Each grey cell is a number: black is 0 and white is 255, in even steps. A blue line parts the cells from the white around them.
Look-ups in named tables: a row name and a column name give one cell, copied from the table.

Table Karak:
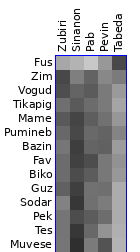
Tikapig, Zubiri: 111
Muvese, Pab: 123
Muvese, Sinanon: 47
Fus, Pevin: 152
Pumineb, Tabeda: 132
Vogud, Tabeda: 154
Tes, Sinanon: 55
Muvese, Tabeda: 179
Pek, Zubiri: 117
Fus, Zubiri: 167
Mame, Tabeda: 151
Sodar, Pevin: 124
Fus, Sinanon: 179
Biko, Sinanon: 76
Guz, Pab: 113
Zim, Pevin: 136
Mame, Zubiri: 89
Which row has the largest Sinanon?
Fus

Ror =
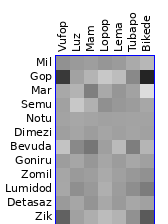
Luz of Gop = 162
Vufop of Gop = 57
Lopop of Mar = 169
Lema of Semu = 152
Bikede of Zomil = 145
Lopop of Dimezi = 165
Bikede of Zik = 90
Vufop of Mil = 145
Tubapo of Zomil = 152
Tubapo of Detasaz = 167
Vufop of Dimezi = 159
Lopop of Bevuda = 159
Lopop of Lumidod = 175
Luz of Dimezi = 165
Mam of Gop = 180
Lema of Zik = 179
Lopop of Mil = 150
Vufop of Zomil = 166
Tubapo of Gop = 137
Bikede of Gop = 36
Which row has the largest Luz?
Semu

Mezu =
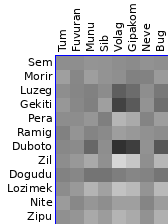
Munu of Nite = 150
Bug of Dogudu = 117
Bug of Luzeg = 120
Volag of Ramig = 158
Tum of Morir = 159
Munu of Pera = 150
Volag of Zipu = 180
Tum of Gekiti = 151
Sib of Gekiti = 159
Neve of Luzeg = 142
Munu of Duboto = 103
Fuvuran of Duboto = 139
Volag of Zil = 214
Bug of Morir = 154
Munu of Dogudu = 116
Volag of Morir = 143
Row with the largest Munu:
Lozimek

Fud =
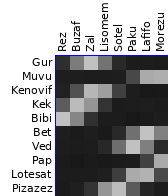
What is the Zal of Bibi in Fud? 49
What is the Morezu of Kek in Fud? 28
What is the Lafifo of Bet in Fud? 194
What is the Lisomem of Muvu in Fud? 29
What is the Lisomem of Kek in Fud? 51
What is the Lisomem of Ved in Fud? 40
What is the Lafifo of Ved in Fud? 127
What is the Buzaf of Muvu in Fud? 30
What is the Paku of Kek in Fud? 29
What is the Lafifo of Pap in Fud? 65

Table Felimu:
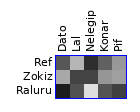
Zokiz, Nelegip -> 67
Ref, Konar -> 97
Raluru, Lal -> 81
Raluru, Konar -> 84
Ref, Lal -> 181
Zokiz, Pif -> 159
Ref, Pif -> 152
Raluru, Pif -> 64
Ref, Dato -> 87
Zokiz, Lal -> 67
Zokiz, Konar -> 150
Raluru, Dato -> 28
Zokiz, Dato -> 168
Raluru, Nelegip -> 223
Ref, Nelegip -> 46
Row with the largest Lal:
Ref

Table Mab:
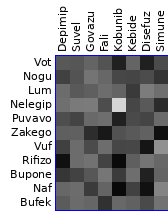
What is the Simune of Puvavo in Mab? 106
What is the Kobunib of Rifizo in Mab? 10
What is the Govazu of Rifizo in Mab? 114
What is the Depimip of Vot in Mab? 88
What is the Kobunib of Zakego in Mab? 82
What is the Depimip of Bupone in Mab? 54
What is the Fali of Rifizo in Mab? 67
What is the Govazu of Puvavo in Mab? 105
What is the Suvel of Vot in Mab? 86
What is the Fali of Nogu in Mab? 103
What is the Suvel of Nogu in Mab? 83
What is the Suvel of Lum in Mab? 89
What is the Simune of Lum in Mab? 110
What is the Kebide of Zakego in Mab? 89
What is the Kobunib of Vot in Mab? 32
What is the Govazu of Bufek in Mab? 102
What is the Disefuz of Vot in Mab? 32
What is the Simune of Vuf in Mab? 145

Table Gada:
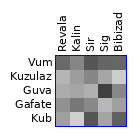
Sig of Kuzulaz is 166
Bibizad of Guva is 135
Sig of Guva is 64
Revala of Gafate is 145
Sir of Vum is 85
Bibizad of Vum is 102
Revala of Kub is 159
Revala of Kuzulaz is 181
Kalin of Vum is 134
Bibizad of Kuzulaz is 204
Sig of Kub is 164
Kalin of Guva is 165

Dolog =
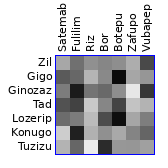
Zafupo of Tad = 195
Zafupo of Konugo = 132
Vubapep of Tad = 179
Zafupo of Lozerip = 166
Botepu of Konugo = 169
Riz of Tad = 201
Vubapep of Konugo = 101

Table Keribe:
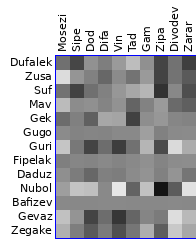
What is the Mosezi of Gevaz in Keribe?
193
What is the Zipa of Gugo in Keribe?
129
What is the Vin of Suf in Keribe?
151
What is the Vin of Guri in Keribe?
61
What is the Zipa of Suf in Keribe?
50
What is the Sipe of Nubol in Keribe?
195
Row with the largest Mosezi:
Zusa

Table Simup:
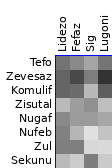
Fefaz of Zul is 126
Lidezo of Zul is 127
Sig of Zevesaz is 126
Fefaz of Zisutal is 157
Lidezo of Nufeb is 129
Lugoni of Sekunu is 202
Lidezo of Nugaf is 137
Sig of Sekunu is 125
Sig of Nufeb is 225
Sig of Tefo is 165
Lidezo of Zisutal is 186
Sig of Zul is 216
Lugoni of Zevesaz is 51

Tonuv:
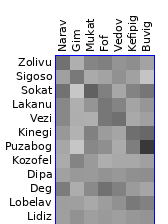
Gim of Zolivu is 175
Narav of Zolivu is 113
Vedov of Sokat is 167
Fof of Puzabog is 143
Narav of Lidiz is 159
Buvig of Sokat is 118
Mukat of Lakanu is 149
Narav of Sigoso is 160
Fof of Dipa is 147
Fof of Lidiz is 154
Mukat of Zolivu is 133
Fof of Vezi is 119
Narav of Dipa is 161
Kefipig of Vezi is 169
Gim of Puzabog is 198
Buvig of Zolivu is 163

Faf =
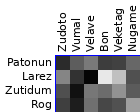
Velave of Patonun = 121
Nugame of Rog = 159
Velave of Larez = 5
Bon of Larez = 232
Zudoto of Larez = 133
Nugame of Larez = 80
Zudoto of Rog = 63
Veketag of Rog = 81
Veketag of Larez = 192
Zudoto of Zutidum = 79
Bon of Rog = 71
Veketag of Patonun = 65
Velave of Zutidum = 119

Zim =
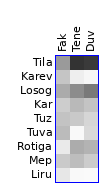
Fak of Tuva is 187
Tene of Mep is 189
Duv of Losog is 121
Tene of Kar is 185
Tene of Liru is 249
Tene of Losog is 140
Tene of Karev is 238
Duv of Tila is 58
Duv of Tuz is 214
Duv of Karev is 246
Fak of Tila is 154
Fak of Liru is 231
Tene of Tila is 51
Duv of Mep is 204
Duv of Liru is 250
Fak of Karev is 197
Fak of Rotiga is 234

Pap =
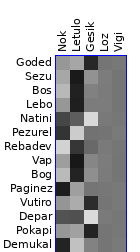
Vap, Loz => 124
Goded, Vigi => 120
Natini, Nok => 70
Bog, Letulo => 35
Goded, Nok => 151
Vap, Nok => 158

